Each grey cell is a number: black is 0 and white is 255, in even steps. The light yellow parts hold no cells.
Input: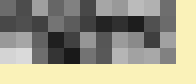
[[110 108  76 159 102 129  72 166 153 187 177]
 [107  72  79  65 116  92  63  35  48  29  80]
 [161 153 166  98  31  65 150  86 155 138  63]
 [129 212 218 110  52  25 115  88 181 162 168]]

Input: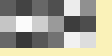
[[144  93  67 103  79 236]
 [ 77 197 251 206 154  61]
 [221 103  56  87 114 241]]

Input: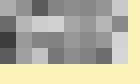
[[201 173 145  91 131 141 136 149]
 [138 107 183 205 208 166 152 183]
 [210  60 154 132 130 152 139 152]
 [215  93 160 194 118 142 129 110]]

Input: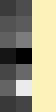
[[ 77  58]
 [ 91  83]
 [124  97]
 [  1  22]
 [104  70]
 [235  99]
 [ 68  56]]

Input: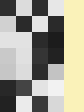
[[231  46 220  46]
 [ 42 209  42 229]
 [ 28 226 226  43]
 [ 34 201 224  53]
 [195 198 220  45]
 [242  40  68 227]
 [216  34 235  58]]

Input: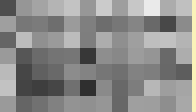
[[192  78 150 164 180 195 151 203 158 199 234 172]
 [139 159 119 123 110 155 127 109 119 133 105  72]
 [180 101 188 144 154 188 126 173 143 159 190 193]
 [173 154  86 107 116 118  55 142 136 156 149 105]
 [ 93 186  70  96 105 140 131 118 112 130 126 104]
 [165 194  68  62  70 112  47 138 104 125 183 158]
 [168 154 101 113 129 147 144 150 103 159 158 142]]

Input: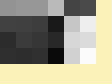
[[ 74 147 151 151 186  68]
 [238  65  64  61  25 198]
 [219  44  59  54  40 215]
 [251  47  45  48  10 209]]

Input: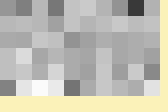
[[178 150 127 183 119 195 202 180 147  57]
 [194 184 188 183 161 195 181 189 200 188]
 [178 170 168 198 192 147 161 174 168 173]
 [161 191 219 167 182 171 166 195 168 173]
 [137 191 199 175 213 171 161 199 158 202]
 [226 130 229 251 234 116 171 199 184 173]]
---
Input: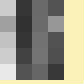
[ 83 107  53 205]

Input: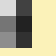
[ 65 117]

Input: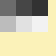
[ 50 225]

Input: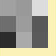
[220 156  44]

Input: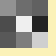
[ 97 239  88]

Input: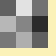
[114 133 120]

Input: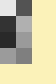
[83 51]

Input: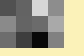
[141 107  62]
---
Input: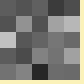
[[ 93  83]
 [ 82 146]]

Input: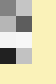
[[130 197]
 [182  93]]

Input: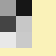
[[159  22]
 [ 68 199]]

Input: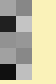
[[164 135]
 [ 32 196]]

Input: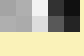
[[164 175]
 [175 171]]

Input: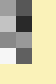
[[158  87]
 [195  41]]

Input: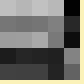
[[191 182]
 [118 114]]
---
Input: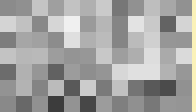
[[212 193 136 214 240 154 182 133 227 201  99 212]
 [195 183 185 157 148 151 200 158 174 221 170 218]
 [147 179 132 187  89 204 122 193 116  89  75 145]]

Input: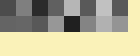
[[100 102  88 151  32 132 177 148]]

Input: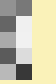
[[101 240]
 [ 91 220]]

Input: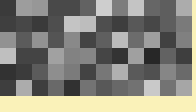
[[ 63  71  58  78 196 189  78  62  88  71  94 122]
 [191  68  68 161 130 134  69  51 160  39  98  62]
 [ 62 172  62 105  49 115  88 104 114 201 115 166]]

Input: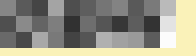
[[ 79 138 100 126  49 110  85  55  93  51 227]]

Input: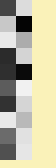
[[200   4]
 [ 43 212]
 [ 92 241]
 [233 185]
 [ 80 230]]

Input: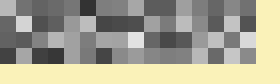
[[102 212  80  95 153 189  70  74  78 161 123 188 138  90 195  83]
 [ 66 166  64  55 161 121  69 138 155 134 126 129 184 105 198 138]]

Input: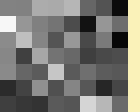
[[247 150 128 116  76  18 150 109]
 [135  64 167 115 104  63  73  77]
 [ 43  67 144  80 133  87  38  70]]
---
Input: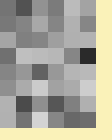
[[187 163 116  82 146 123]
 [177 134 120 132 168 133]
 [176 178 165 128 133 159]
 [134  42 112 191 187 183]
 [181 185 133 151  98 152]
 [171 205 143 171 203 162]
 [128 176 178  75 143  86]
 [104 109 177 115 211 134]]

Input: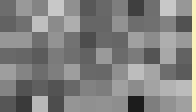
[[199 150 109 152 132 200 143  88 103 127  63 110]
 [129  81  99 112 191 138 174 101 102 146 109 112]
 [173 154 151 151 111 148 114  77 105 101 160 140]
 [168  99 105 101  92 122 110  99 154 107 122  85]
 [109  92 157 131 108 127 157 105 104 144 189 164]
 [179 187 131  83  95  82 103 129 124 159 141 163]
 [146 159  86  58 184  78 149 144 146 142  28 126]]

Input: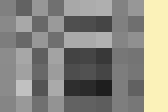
[[130 151 128  98 151 113 168 171 176]
 [128 110 136 168 103 154  79  77  69]
 [133 144 125 104 151 111 170 170 177]
 [120 115 140 166  95 163  67  69  57]
 [124 117 138 161 103 156  78  80  69]
 [127  96 139 192  85 170  46  43  30]
 [127 119 134 152 112 147  98  97  93]]

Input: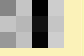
[[  0 205 133 197]
 [ 18 197 196 183]
 [  4 206 152 193]]

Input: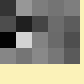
[[116 126  52 151 125]
 [108  92  77  31  69]
 [106  78   3 211 131]
 [119  90 134 117 137]]

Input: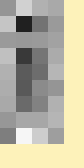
[[177 170 148 209]
 [115 155 198  33]
 [154 162 154 153]
 [116 171 191  56]
 [110 182 177  91]
 [139 148 173  89]
 [130 176 170 106]
 [167 180 150 167]
 [204 158 127 246]]
